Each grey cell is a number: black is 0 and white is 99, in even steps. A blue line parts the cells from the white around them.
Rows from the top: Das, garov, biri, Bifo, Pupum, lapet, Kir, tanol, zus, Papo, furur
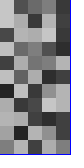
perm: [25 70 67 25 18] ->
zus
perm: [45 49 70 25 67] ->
Pupum
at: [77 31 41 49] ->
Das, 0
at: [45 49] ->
Pupum, 2
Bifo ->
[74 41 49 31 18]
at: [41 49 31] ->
Bifo, 1
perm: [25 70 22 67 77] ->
garov

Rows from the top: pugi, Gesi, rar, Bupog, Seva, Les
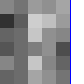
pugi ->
[52 45 60 56 64]
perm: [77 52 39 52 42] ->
Seva
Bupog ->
[33 42 49 56 30]
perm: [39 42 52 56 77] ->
rar

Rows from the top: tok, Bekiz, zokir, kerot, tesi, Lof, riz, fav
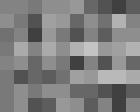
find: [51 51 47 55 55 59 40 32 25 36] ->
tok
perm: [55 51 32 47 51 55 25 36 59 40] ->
tok
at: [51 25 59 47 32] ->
zokir, 1
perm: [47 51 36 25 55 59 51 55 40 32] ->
tok
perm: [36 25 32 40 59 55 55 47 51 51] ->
tok
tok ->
[51 51 47 55 55 59 40 32 25 36]

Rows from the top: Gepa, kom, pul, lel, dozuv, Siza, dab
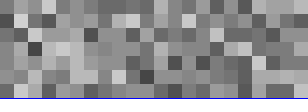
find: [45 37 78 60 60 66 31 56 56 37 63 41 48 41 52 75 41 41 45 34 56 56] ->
pul
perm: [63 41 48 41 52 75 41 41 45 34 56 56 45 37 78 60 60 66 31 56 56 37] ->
pul
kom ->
[31 81 45 34 63 56 60 45 69 78 48 63 52 78 48 56 48 56 37 60 45 37]
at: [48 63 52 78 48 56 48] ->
kom, 10
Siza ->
[56 52 72 52 48 72 72 52 78 45 27 56 56 52 56 48 45 37 66 66 69 66]
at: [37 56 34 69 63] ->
Gepa, 15
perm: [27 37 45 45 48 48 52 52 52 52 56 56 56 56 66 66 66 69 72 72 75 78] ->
lel

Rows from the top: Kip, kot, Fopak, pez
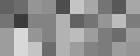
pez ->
[61 84 76 42 69 61 51 48 61 58]
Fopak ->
[61 84 58 51 69 73 61 48 42 61]
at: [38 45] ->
kot, 5
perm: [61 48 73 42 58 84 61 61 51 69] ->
Fopak

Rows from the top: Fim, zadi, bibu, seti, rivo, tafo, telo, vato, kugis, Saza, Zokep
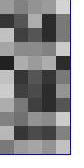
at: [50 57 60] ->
Fim, 1
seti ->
[64 54 54 50 79]
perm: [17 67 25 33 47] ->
vato
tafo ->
[75 21 33 21 47]
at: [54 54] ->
seti, 1
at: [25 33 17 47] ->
bibu, 1

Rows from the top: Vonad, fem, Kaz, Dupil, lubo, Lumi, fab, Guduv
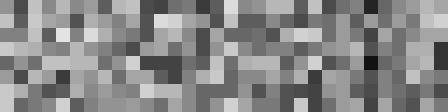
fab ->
[78 68 47 32 36 68 53 60 53 50 81 71 71 53 40 40 40 57 32 50 32 29 26 57
 60 36 29 50 43 36 47 29]
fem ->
[75 36 78 64 60 32 68 60 50 64 32 85 81 64 57 32 75 36 36 53 40 29 47 43
 60 36 60 43 60 47 75 81]

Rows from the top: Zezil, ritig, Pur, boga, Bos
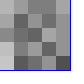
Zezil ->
[70 60 49 49 64]
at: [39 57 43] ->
ritig, 1
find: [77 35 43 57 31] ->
Bos
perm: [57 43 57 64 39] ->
ritig
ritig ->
[64 39 57 43 57]
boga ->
[74 49 60 39 57]

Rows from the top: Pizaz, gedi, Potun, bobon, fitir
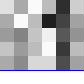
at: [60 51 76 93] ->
Potun, 0
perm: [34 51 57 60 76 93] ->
Potun
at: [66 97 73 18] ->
Pizaz, 1
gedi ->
[66 97 73 12 26 63]
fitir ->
[66 54 84 84 30 63]
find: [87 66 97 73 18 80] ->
Pizaz
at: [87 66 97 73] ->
Pizaz, 0

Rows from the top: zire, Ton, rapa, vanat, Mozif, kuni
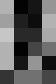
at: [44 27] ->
kuni, 2
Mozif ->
[69  8 58  5]
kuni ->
[20 44 44 27]
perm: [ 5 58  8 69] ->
Mozif
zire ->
[69  1  8 58]
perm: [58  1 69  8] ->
zire

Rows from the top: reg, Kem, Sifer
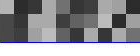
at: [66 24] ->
Kem, 3
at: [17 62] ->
Kem, 8
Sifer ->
[28 24 62 73 38 21 66 21 66 44]
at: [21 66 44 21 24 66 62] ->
reg, 2
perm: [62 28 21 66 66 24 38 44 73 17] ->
Kem
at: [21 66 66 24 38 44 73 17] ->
Kem, 1
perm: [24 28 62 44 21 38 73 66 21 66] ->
Sifer

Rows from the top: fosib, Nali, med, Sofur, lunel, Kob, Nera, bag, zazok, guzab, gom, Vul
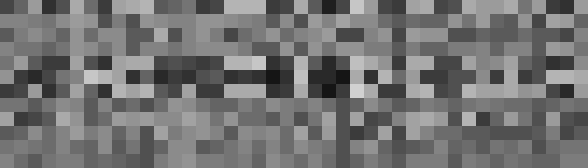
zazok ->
[63 23 27 35 66 57 35 42 60 57 60 54 54 63 57 45 57 42 42 35 48 31 45 63
 31 63 27 31 51 63 66 60 31 70 23 39 60 45 31 60 31 27]
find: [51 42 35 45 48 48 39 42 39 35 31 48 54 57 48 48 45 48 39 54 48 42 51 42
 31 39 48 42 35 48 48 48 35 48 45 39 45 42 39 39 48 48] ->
Vul
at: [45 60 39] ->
Nali, 33
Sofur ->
[51 45 45 39 45 57 54 45 54 35 51 51 45 51 54 54 54 48 35 35 57 35 57 45
 57 57 48 48 35 48 39 39 48 48 51 39 51 51 35 60 57 45]

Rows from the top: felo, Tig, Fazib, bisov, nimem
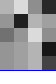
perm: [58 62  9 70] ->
bisov
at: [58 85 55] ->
Fazib, 1

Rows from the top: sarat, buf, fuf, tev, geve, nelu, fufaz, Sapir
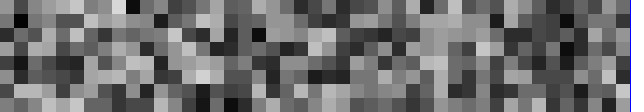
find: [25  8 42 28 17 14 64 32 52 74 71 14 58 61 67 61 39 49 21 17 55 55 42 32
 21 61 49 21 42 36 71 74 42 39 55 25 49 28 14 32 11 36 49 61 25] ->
geve
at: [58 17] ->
tev, 9
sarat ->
[58 28 52 61 67 77 49 55 84  5 42 52 25 32 46 64 36 39 67 58 42 17 28 46
 17 28 32 55 36 67 14 42 74 32 42 32 67 55 36 17 25 39 28 58 42]
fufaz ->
[28 71 71 61 25 55 61 32 21 55 14 58 39 32 11 32 25 28 71 21 39 71 46 71
 64 52 46 52 55 25 39 67 17 21 52 17 21 42 42 25 32 11 39 36 77]
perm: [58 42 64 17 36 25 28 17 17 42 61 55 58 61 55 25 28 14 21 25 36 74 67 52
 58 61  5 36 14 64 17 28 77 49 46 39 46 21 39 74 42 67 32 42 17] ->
fuf
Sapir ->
[49 39 52 74 64 77 39 39 21 28 28 71 52 25  8 42  5 17 49 67 42 36 52 67
 58 32 36 42 32 21 32 58 49 42 49 25 64 46 71 21 39 21 52 14 61]

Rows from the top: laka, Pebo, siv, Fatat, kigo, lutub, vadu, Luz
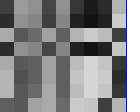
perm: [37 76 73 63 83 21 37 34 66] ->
kigo
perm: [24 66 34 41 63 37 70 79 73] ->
siv

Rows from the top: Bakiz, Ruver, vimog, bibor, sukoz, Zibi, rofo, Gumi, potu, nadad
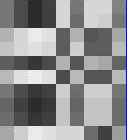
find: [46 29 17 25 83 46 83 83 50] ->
Bakiz
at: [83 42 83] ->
Ruver, 4
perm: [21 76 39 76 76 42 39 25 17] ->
Gumi
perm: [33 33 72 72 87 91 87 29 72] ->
Zibi
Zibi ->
[72 87 91 87 29 72 33 33 72]

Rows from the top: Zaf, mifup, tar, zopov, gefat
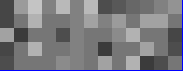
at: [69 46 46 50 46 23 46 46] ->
zopov, 2
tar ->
[63 23 46 46 30 50 46 46 54 69 46 46 27]
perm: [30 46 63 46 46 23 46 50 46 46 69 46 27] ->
zopov
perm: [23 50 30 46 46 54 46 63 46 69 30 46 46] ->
gefat
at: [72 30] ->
Zaf, 6
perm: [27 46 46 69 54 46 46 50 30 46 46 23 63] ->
tar

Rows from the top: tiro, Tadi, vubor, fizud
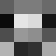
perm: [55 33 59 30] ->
vubor
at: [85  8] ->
Tadi, 2

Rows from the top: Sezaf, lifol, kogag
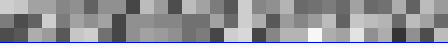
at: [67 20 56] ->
kogag, 27
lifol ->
[48 30 38 80 48 63 56 63 27 56 56 52 52 44 44 63 41 80 67 34 60 52 60 73
 38 77 73 70 41 73 63 41]
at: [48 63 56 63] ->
lifol, 4
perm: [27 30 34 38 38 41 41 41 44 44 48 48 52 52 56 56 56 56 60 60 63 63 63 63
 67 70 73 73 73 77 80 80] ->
Sezaf

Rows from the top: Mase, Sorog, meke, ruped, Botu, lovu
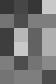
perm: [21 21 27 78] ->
Mase
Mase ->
[21 27 21 78]
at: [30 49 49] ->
Sorog, 1

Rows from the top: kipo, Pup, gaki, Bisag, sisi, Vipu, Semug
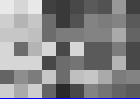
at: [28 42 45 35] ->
sisi, 3
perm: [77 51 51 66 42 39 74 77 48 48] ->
gaki
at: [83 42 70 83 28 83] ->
Bisag, 0
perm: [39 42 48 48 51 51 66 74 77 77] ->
gaki
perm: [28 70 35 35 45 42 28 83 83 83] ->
sisi

